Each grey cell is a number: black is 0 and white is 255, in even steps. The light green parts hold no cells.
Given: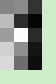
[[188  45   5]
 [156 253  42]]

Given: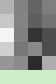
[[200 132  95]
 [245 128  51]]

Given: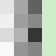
[[239 157 137]
 [219 178  53]]

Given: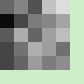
[[ 11  70 124]
 [ 90 172 101]]

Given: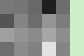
[[ 83 132 108]
 [159 148 138]]

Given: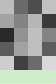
[[163 131 182]
 [ 41 147 191]]

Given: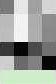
[[186 242 173]
 [189 242 174]]

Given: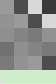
[[146 154  77]
 [143 132 122]]

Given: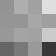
[[149 149 167]
 [152 164 162]]
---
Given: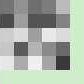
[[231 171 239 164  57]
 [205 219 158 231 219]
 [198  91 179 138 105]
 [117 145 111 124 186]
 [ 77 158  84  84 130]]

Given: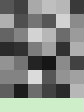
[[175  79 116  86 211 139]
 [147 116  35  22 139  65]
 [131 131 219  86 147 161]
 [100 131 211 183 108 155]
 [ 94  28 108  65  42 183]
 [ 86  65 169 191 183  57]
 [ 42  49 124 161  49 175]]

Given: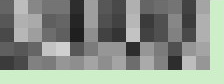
[[101 189 135 116 116  45 158  87  73 176 101 109 116  66 164]
 [ 95  87 101 195 208  87 123 150 150  45 150 123  80 150 164]
 [ 87 176 170  95 101  37 158  80  66 183  59  80 135  59 176]
 [ 73 183 158 109  95  31 142  66  52 195  66  80 129  73 176]
 [ 59  73 129 123 150 142 164 142 164 109 170 129  45 189 150]]

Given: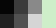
[[ 33  81 213]
 [  5  59 137]]

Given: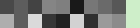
[[174  93 218  54  33 210  47 154 139]
 [ 73  93  67 133 127  25 119 106  87]]

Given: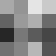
[[169 148 229 202]
 [113 133 183  84]
 [ 99 154 175 107]
 [ 38 120  91  70]]

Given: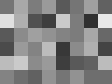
[[224 175  81  62 202 124  48 232]
 [188 202 139 154  62  89  97 188]
 [131 110  97 146 117 146 110 110]
 [117 168 124 154  89 117 160  97]
 [ 89 139 160 146 131 124 168 104]
 [ 75 154 131 188  56 139 175  68]]

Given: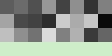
[[191 143 114 219 128 177  58 101]
 [164  74  66  45 204 171 198  10]
 [ 93 107  80 151  66 143  51 128]]
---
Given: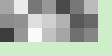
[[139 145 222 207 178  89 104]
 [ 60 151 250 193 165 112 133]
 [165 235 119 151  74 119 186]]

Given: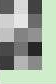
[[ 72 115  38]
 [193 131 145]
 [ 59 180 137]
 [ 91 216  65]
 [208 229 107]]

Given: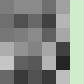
[[104  58  81  58 189]
 [111  81 104  65 181]
 [197  96  88 181  36]
 [119 125 138  96 167]
 [125 138 138 111 161]
 [173 146 131 167  65]]

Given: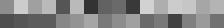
[[ 78  85  92  92 135 147 166 121 141 160 106 121  65 128 154 113]
 [141 204 160 186  85 186  51  98 106  57 210 174 204 198 166 180]]

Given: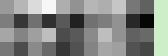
[[125  54 113  48  89  33 113 125 146  40   6]
 [119  76 138 105  54  82 132 166 159  82  70]
 [166 132 159 190  76  89 138 190 146  97 105]
 [153 182 219 247 174 146 182 174 198 119  97]]

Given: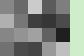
[[113  75  68 153 191]
 [134 105 203  91 126]
 [176 119  62  54  75]
 [134 147 161  97  31]]

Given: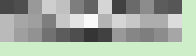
[[ 71  78 153 206 192 126  98 213  65 106 140  92  86]
 [186 159 146 113  92  78  53  65 153 134 126 140 166]
 [186 166 159 126 199 228 249 179 213 199 173 173 220]]
